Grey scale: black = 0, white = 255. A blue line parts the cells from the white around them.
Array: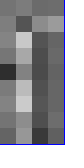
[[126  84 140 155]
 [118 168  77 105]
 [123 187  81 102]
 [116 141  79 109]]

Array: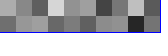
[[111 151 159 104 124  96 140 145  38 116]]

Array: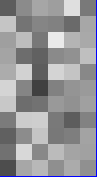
[[197 116 133 129 106 167]
 [164 109  97 138 145 191]
 [212 133  64 129 148 154]
 [123 204 206 121  93 130]
 [113 216 136 187 164 161]]

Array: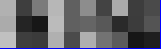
[[171  36  23 187  96 101  88  42  60  84]]

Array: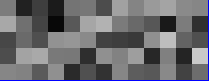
[[168 112  68   8  88 166 178 123 105  87  25 124  47]
 [ 77 163 169 121 120  46 144 130 158  39 128  36 201]]

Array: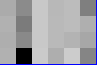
[[177 123 200 185 188 175]
 [177   0 202 174 204 133]]

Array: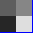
[[ 38 222]]
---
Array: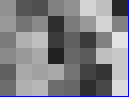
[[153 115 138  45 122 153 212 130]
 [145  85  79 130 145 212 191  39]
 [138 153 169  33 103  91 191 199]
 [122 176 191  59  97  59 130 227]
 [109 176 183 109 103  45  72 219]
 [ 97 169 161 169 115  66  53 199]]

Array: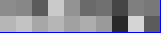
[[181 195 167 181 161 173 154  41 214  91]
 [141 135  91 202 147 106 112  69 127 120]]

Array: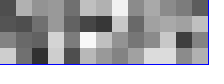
[[206 112  49 206  78 184 153 131 161 220 220 139 177]
 [131 105  98 212 124 248 192 147 118 139 200  62 131]
 [ 84  78 112 153  98  70  55 200 105 161 169 161 192]
 [ 78 177 147 153 112 192 177 241 139 169 139 124  92]]

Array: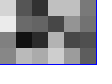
[[235 106 100  71 148 114]
 [212  85  49 192 192 121]
 [135 186 171 206 156  93]
 [128  17  43 179  71  79]]

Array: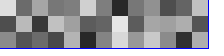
[[222 107 166 119 126 208 126  40 119 145  78 100 193]
 [139  84 107  72 180  40 132 216 152 201 139  48 174]
 [ 78 186  56 193 160  92 100 230  92 166 160 174  84]]

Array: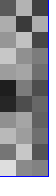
[[222 138 130]
 [199 144 124]
 [185 157 111]
 [173  58 173]
 [157 165 111]
 [150 193  70]
 [144 165  97]
 [117 199  84]
 [ 90 179  64]
 [ 38  77 103]
 [ 30 124  77]]

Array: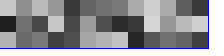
[[199 143 186 151  57 100 113 121 171 207 171  94  57]
 [178 106 121  65  79 165 178 193  38  87 113 100  65]
 [ 31 113  71 199  71 157  79  44  57 214 151 186 207]]

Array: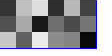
[[200  96 234 140 132   9]
 [ 81 170  24 111  74 117]
 [ 53 192 221  46 184  66]]

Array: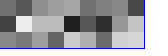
[[136 121 158 100 203 174 107 209 215]
 [113  87 143 158 166 113 128 136  72]
 [ 66 237 188 188  30  87  46 151 195]]
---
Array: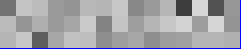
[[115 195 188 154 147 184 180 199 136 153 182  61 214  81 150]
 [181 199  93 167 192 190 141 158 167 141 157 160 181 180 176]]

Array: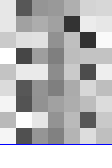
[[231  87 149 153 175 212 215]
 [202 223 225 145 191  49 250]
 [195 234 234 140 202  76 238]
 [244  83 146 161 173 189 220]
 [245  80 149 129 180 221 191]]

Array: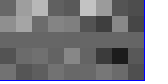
[[103 158 184  96  89 195 155  84  77]
 [102 102 102 102 101 102 102 102 101]
 [114  85  94 114 104 105 119 107  79]]

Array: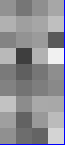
[[146 118 143 167]
 [131 147 155  89]
 [122  95 118 142]
 [194 140 169 168]
 [144 109 100 212]]

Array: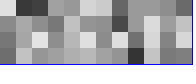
[[224  57  64 161 152 212 203 102 154 154 142 106]
 [119 166 227 142 183 223 140 222 113 215 132 215]]

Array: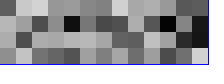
[[ 94 201 211 151 155 135 129 208 168 175 153  88  92]
 [173  78 172 168 181 184 166  98  94 192 161  42  21]]

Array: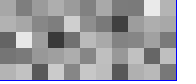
[[167 126 155 174 155 129 169 123 122 234 180]
 [100 231 157  57 113 186 169 131 134 161 122]
 [180 194  89 203 134 199 189  88 176 185 120]]

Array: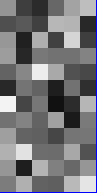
[[148  62  43 103 163 190]
 [151  32 175  65 213  62]
 [ 99 135 237 169  81  72]
 [243  69 119  17  44 182]
 [159  99  96  70 117 118]
 [150  30 180 128 104 150]]

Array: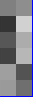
[[128 142]
 [ 87 172]
 [159  83]]
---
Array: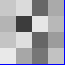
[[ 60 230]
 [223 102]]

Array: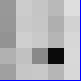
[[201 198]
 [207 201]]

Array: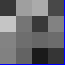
[[117  57]
 [110 103]]

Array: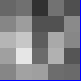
[[157  81]
 [199  93]]

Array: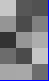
[[ 75 128]
 [150 173]]

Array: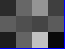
[[ 79  69]
 [100 193]]

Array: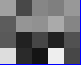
[[149 145]
 [ 33  70]]

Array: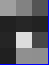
[[ 38  34]
 [221  71]]

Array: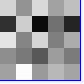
[[206  11]
 [133 213]]
